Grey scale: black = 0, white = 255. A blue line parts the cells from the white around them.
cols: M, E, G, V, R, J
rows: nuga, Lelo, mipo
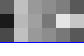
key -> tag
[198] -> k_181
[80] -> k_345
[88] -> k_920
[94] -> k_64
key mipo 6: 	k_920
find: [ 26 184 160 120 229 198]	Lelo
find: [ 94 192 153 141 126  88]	nuga
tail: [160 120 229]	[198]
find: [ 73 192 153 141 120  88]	mipo

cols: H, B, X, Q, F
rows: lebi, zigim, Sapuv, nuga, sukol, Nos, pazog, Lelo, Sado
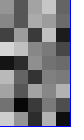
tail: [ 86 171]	[156 107]
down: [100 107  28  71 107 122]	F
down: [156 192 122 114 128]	Q
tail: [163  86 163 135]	[178]
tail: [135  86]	[171 156 107]
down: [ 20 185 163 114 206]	H

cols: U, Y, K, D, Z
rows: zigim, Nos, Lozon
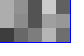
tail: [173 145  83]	[203  96]
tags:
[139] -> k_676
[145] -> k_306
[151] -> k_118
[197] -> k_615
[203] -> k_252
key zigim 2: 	k_306
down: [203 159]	D

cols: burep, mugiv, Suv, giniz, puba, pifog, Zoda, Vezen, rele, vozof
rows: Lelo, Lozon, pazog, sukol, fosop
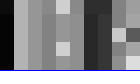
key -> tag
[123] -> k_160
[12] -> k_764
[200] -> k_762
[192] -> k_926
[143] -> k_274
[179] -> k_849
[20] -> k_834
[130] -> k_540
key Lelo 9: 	k_540
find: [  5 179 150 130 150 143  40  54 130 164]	Lozon
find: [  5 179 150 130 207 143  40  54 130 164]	sukol

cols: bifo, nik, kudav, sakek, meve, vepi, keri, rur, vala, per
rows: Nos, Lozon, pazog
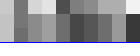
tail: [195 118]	[139 159 110  71  86 110 153  57]
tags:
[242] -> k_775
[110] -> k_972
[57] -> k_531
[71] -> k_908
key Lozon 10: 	k_531
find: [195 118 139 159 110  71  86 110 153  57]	Lozon

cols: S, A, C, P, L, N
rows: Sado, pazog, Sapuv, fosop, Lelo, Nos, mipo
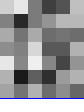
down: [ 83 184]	L
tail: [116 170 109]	[116 109]
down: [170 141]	S
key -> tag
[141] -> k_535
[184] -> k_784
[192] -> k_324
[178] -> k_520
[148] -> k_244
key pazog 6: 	k_784
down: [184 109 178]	N
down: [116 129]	A

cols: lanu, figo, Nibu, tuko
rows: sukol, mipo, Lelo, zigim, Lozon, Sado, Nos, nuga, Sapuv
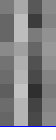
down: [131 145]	tuko
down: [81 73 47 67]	Nibu
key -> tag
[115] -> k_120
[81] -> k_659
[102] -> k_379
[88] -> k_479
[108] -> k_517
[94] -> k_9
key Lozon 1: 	k_120
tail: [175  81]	[145]
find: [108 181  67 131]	nuga

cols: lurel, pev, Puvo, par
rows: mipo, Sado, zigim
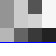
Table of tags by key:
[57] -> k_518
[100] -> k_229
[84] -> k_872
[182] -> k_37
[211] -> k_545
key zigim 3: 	k_518
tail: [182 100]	[57 34]
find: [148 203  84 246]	mipo
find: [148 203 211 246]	Sado

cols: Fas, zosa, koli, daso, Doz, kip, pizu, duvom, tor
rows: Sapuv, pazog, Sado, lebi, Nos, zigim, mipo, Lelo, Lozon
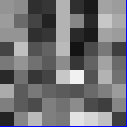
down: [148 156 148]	Fas
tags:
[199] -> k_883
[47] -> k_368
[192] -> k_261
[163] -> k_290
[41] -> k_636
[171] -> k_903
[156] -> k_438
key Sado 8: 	k_290

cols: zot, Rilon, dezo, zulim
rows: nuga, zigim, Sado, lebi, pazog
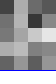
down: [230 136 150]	zulim
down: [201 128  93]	dezo
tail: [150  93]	[150]
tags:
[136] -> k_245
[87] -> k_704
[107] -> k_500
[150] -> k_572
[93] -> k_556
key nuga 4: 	k_704

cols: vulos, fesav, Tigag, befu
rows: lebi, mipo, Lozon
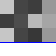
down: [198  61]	vulos
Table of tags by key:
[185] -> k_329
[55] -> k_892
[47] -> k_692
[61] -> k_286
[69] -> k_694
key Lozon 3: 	k_892
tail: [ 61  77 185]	[165]
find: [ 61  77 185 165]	mipo
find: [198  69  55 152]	Lozon

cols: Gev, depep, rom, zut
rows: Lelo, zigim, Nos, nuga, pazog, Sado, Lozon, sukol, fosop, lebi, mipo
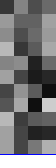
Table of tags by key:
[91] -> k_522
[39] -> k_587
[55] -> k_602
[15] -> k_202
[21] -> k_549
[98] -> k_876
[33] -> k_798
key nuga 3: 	k_522
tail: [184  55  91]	[168]
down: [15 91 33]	rom
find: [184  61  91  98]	fosop
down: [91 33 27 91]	rom
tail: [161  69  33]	[39]

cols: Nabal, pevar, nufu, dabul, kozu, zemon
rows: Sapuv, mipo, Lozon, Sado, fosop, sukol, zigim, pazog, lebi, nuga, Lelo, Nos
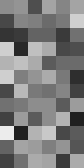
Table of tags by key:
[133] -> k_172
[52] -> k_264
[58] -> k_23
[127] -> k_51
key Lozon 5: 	k_23
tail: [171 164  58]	[171]
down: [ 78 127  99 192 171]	nufu
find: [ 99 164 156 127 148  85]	Lelo

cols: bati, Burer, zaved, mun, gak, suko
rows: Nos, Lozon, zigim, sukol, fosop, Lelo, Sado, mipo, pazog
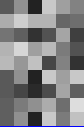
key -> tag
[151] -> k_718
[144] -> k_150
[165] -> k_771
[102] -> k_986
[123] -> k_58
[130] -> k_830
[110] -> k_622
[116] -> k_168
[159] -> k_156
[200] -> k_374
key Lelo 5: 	k_156
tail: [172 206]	[179 179 102 110]
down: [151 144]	Burer
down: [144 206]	Burer

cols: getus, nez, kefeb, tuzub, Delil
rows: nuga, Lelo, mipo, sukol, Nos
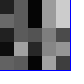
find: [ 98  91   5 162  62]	Nos
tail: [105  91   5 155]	[204]
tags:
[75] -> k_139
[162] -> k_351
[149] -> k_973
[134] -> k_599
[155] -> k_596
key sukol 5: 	k_973
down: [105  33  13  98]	getus

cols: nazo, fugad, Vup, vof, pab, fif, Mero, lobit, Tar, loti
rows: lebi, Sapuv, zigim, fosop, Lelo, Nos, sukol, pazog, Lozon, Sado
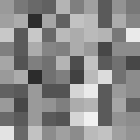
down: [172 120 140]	Tar
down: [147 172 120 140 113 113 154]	Tar
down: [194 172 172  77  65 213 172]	fif
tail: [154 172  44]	[113 127  65 186 220 113 140]
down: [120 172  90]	fugad
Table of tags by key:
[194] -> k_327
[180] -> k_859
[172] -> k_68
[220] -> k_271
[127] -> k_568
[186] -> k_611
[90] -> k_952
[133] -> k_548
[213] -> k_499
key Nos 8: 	k_271
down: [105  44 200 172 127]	Vup

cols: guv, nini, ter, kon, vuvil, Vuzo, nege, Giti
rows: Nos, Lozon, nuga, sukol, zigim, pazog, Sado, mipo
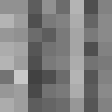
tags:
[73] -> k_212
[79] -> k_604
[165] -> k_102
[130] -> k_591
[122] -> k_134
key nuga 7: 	k_134
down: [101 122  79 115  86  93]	nege
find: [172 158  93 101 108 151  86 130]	mipo
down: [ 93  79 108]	ter

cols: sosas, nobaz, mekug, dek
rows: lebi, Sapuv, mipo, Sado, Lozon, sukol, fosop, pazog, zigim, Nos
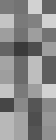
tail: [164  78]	[150]
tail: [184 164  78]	[150]
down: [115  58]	nobaz
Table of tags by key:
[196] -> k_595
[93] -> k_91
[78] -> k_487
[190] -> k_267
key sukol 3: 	k_267
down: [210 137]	dek
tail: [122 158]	[210]
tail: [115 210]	[100]

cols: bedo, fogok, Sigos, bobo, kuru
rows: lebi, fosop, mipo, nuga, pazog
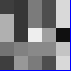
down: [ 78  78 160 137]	bobo
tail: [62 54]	[123  78 217]

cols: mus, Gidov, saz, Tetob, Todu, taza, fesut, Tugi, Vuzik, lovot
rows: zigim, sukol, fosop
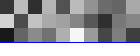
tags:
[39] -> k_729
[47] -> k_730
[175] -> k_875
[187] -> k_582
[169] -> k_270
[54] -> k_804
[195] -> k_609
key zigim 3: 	k_730
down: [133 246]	taza
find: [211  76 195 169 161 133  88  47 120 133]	sukol

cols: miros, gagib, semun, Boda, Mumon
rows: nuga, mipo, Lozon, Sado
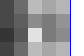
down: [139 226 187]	semun
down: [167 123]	Boda
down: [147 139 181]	Mumon
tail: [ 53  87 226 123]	[139]
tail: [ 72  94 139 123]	[147]
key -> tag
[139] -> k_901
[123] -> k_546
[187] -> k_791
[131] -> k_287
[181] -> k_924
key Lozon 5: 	k_901

